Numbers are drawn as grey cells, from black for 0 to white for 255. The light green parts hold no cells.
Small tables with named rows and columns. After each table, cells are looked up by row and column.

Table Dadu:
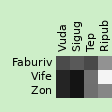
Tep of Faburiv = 73
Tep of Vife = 112
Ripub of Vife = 244
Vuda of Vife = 36
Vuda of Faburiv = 75
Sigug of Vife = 20
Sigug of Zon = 20
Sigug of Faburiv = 89
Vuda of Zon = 36
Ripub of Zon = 134
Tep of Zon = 111
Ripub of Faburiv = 146
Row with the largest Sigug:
Faburiv

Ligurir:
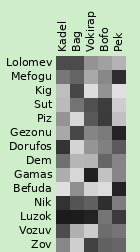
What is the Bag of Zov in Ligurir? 207
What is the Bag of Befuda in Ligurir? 143
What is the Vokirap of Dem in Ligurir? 180
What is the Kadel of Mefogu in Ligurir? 119
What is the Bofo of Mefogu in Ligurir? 136
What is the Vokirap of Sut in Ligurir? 80
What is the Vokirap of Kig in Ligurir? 221
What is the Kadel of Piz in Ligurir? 148
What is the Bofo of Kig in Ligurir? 146
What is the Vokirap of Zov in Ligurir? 66
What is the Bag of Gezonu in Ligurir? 71
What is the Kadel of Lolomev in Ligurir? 75
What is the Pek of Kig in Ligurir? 224
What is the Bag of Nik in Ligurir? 84
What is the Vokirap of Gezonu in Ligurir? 133

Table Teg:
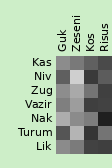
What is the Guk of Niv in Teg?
95
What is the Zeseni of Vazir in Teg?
157
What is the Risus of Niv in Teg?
92
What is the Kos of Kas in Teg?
96
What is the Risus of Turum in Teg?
116
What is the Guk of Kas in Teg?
140
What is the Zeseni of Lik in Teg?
123

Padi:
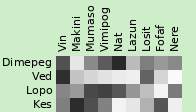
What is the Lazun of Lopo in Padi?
150
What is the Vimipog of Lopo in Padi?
65
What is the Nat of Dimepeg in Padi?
41
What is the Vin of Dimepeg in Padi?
81
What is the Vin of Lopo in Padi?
134
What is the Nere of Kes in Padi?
239
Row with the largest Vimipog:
Ved

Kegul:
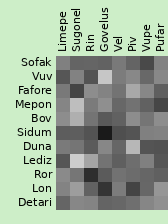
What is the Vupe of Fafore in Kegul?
135
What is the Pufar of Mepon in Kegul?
70
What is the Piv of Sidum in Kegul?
84
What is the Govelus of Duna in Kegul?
135
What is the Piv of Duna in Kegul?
183
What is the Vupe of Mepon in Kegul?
97
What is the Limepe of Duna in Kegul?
122

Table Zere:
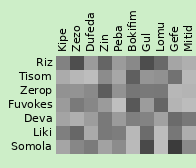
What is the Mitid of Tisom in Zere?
184
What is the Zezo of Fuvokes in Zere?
122
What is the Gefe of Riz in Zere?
165
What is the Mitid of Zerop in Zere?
180
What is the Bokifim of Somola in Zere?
186
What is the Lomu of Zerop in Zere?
120
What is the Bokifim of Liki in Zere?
184

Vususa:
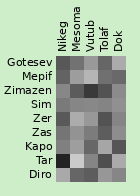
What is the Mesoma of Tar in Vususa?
202
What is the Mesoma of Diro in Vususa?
102
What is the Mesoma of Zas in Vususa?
147
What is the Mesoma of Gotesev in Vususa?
114
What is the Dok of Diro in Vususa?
134
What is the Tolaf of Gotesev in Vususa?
102
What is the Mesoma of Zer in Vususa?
172
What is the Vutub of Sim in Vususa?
136
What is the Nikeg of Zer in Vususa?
89
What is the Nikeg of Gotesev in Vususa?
88
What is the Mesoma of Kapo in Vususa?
158
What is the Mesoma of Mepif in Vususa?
157
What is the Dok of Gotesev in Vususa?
171
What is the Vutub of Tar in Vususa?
133
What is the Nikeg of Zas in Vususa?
117
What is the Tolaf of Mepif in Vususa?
112
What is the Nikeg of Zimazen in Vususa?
135
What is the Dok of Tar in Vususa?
170
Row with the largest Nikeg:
Diro

